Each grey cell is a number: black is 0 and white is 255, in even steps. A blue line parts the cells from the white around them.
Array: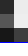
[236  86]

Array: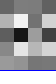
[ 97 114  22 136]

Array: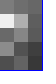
[103 175 105]

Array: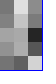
[140 196 164]

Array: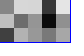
[229  11 152]

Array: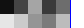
[109 123]
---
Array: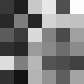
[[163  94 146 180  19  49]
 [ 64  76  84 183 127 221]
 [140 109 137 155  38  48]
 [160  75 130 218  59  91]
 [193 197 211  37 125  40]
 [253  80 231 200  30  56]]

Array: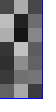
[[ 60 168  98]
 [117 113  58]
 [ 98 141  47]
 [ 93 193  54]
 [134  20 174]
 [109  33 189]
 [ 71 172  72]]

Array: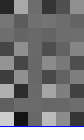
[[ 54 140 187 104  20 206]
 [109 104 103 107 107  95]
 [ 65 127 165 106  45 175]
 [126  98  73 104 144  61]
 [ 78 120 139 104  70 148]
 [133  99  78 105 143  70]
 [110 109 100 105 101 110]
 [101 109 115 112  92 118]
 [144  80  53 109 168  39]]

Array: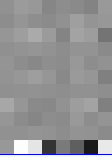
[[233  26  95 122  52 229 253 152]
 [139 146 147 141 146 148 145 145]
 [148 141 153 139 141 134 140 150]
 [128 163 157 146 136 138 150 167]
 [142 145 145 142 144 146 145 144]
 [128 150 154 137 150 158 151 147]
 [146 141 152 140 142 136 141 148]
 [138 147 147 141 146 149 147 144]
 [116 157 163 132 155 170 158 150]
 [151 148 159 145 139 142 149 141]
 [153 131 138 141 134 152 155 145]]

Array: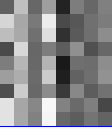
[[ 99 116  93 104 245 129 167 226]
 [ 71 127 106 130 247 135 166 226]
 [114  93 136  58 140 104 204  78]
 [146 111  98  31 203 107 173 158]
 [141 109 111  25 180 104 182 125]
 [103  80 144  93 125 103 216  74]
 [141 111  90  49 222 112 169 189]
 [124 112  87  74 236 121 167 213]
 [128 103 125  35 159 103 192  97]]

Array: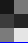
[[229 123]
 [ 37  60]
 [120  23]]

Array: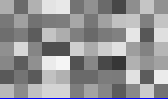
[[114 203 137  91 134 163 125 212 212 193 139 185]
 [235  92 225 123 124 106 106 177 193  90 116  89]
 [162 148 177  54  72 135  82 245 235 144  93 135]
 [182 130 158 225 205 171 207  79  79 133 216 144]
 [223  87 230 129 122 105 127 173 196  92 124 110]
 [196 128 197 193 161 119 167 125 123 114 160 120]
 [145 197 142  71 106 145 115 232 227 177 106 174]]
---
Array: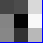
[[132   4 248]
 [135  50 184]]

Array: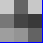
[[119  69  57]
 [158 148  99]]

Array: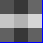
[[198 178 214]
 [ 97  55  97]]

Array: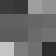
[[ 97  98 103]
 [ 92  93 106]]

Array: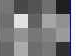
[[111 225  98]
 [122 147 118]]

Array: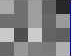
[[112 112 160]
 [201  79 204]]

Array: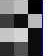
[[ 60  15 185]
 [197 212  12]]

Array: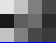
[[ 25  94 109]
 [194 127  72]]

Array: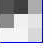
[[138 240 228]
 [243 245 216]]
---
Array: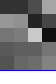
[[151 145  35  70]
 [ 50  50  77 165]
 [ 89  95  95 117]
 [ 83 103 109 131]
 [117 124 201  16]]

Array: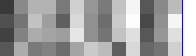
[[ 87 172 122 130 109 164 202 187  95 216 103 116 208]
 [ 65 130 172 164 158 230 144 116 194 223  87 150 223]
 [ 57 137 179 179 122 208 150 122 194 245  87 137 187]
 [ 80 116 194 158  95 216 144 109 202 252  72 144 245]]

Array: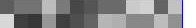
[[215  63  55 151  63  79  99 181 175 136 136 188 144]
 [ 93 114 114 188 122  71  85 106 106 202 209  99 194]]

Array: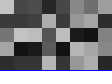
[[165  18  26  91  18 181 165 136]
 [ 45  53  53 181  53 151 173  39]
 [ 59  59  65 173  59 151 165  45]
 [195  71  77  39  71 136 111 158]
 [117 195 189  84 189  26  18 130]]

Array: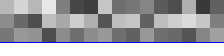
[[140 105  78 190 168 206 175  85 190 198  97 190 206 218 198 127]
 [119 152 146  78 140 111 140 152 111  97 152 111 105  85 133 160]
 [183 212 183 231 127  71  63 198 111 119 133  91  78 175  57  97]]

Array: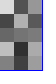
[[ 70 177  89]
 [103 116 123]
 [219  82 151]
 [129  64 157]
 [190  48 171]]
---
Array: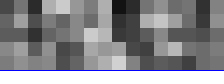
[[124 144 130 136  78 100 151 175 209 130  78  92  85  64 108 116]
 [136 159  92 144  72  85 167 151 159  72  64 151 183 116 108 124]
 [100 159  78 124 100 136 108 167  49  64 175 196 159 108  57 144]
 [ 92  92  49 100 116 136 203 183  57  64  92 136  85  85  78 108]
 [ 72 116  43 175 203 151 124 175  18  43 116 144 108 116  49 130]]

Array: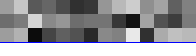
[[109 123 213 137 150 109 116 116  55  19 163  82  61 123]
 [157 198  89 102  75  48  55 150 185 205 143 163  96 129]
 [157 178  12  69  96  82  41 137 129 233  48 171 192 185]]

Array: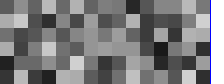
[[172  66 126 200 113  92 149 157 149 149  72  25 120 149  47]
 [ 33 105 105 142 105 208 120  53  86 165 142  39  78  53 157]
 [ 92 142  99 185 105 178  99 126 120  39  86 134 134 185 120]
 [113  72  86 134  86 134 149 120 157  99  59 165  53 178 172]
 [172 200  78  47 134  72 157  78  99 178  59  78  72 126 208]
 [ 53 185  59  33 178 172  92  66 113 192 113 142  86 208  47]]

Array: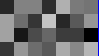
[[ 39 130 130  45 176 122 116]
 [ 53 150 109  89 170 136 182]
 [162  23  75 103  60  60   1]
 [162 109  53 196  39  89 150]]

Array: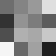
[[ 78 176 168 200]
 [245 104 161  31]
 [110 132 153 223]
 [ 50 147 124  92]]

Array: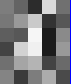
[[ 94  87 246  28 138]
 [ 67 210 240  28 153]
 [119 153 202  51  87]
 [112 165 180  67 106]
 [132  59 125 172  74]
 [125 100  44 218 112]]
